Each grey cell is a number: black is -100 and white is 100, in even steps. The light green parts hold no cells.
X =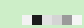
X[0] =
90
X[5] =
92
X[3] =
66

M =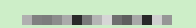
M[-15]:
38
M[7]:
41
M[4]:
33
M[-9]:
-5

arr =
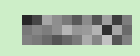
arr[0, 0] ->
-70
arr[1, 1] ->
6
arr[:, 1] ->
[-45, 6, -5]
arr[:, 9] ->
[-52, 31, -33]
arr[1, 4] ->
43
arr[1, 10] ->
-17
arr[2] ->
[1, -5, -17, -34, -19, -4, 34, 4, 52, -33, 1]
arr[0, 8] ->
25
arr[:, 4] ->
[-5, 43, -19]
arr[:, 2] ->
[30, -2, -17]

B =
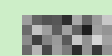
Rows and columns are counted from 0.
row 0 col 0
23
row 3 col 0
-18
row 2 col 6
14
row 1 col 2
24
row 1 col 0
-17
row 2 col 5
57
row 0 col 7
21
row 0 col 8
57
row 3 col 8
14
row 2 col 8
27
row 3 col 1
42

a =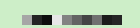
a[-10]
30
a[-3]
-12
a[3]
81
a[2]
-90

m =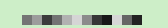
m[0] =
-9
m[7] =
-58
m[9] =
68
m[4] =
39

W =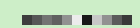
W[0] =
-52
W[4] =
14
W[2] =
-10

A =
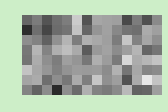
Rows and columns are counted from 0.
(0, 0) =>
-20
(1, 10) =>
-9
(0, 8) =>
27
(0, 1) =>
-3
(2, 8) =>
25
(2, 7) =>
32
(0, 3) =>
-13
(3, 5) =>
33
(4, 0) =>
-9
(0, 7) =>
30
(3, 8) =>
27
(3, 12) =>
-21
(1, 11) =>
-13
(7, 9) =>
8
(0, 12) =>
-37
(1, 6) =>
-20
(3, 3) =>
37
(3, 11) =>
42
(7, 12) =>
-20
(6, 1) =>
34
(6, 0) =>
29
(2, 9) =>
-3
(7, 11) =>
-23
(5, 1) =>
31
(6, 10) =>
-36
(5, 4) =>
15
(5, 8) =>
10
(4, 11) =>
35
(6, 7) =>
55
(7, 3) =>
-67
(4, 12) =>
43
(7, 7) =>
2
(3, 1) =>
42
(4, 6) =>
-7

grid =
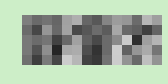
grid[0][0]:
-1
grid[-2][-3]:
18
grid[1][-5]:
31
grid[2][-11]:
-48
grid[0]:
[-1, -17, -10, -20, 26, 37, -20, -31, 4, 22, 18, -16, 43, 25]
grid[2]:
[-6, -16, -8, -48, -18, 26, -25, -43, -16, 8, 59, -63, 25, 42]
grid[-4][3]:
-18
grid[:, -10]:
[26, 28, -18, 32, 60]
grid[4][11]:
-18
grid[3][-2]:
33
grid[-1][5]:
43
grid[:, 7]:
[-31, -15, -43, -60, -56]
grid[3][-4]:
-24
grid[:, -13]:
[-17, -44, -16, -35, -51]
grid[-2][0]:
-6
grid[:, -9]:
[37, -43, 26, 35, 43]

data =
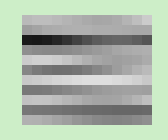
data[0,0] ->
45
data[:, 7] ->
[30, 36, -28, 21, 31, 5, 74, 19, 29, -17, 7]
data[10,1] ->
38
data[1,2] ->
33
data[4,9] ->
24
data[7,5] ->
9
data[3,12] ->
37
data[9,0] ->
-7
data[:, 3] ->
[45, 35, -70, 7, 60, -13, 66, 0, 48, -10, 29]
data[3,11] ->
36
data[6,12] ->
57
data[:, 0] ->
[45, 23, -80, 12, 59, 5, 57, -6, 51, -7, 39]
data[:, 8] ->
[31, 36, -22, 25, 27, 13, 74, 22, 28, -18, 4]
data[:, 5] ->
[37, 38, -48, 12, 46, -9, 72, 9, 38, -14, 17]
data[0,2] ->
48
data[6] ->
[57, 59, 62, 66, 69, 72, 74, 74, 74, 71, 68, 63, 57]
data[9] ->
[-7, -8, -9, -10, -12, -14, -16, -17, -18, -19, -19, -19, -18]
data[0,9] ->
34
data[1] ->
[23, 28, 33, 35, 37, 38, 38, 36, 36, 35, 33, 32, 32]
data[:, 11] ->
[49, 32, -26, 36, 29, 40, 63, 26, 41, -19, 8]
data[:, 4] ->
[41, 37, -60, 9, 54, -12, 69, 5, 43, -12, 24]
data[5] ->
[5, -4, -10, -13, -12, -9, -3, 5, 13, 23, 31, 40, 46]
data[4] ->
[59, 63, 63, 60, 54, 46, 38, 31, 27, 24, 26, 29, 34]
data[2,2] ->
-78
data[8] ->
[51, 53, 52, 48, 43, 38, 32, 29, 28, 29, 34, 41, 50]
